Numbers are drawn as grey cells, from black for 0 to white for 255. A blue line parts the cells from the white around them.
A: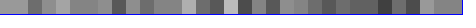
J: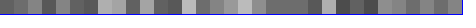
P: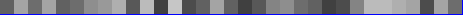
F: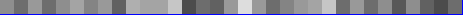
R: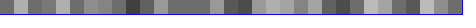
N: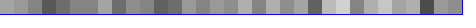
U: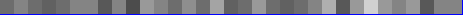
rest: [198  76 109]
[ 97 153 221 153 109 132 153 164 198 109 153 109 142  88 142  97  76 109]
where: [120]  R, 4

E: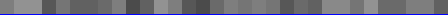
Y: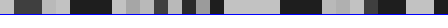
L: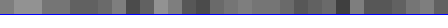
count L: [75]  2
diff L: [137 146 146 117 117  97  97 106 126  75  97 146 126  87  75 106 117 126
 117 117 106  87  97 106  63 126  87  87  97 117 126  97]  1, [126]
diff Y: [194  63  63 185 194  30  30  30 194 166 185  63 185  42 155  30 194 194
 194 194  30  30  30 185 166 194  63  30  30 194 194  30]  25, [176]
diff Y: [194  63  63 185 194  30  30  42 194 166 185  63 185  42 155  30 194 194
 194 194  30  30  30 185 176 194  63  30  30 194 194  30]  8, [30]

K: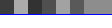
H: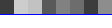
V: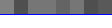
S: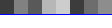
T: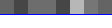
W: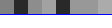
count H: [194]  1
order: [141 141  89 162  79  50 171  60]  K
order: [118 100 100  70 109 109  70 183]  T
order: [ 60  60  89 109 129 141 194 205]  H

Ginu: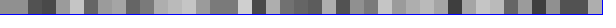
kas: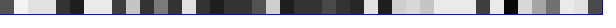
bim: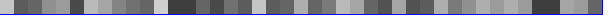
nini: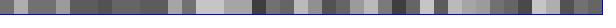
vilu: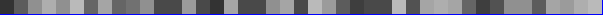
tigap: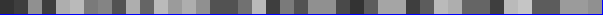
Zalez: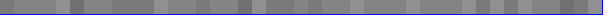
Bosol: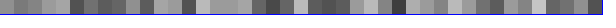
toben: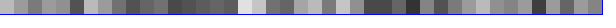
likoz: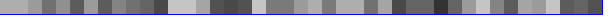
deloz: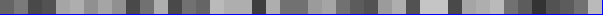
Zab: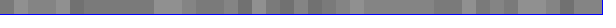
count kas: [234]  7
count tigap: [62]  5
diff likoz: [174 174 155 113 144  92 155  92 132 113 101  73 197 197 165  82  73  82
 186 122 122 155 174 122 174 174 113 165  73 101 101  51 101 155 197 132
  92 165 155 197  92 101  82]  19, [197]

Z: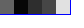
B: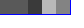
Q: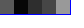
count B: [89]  2
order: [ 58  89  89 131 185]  B
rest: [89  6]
[ 46  70 153]
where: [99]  Z, 1
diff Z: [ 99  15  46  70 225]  2, [6]

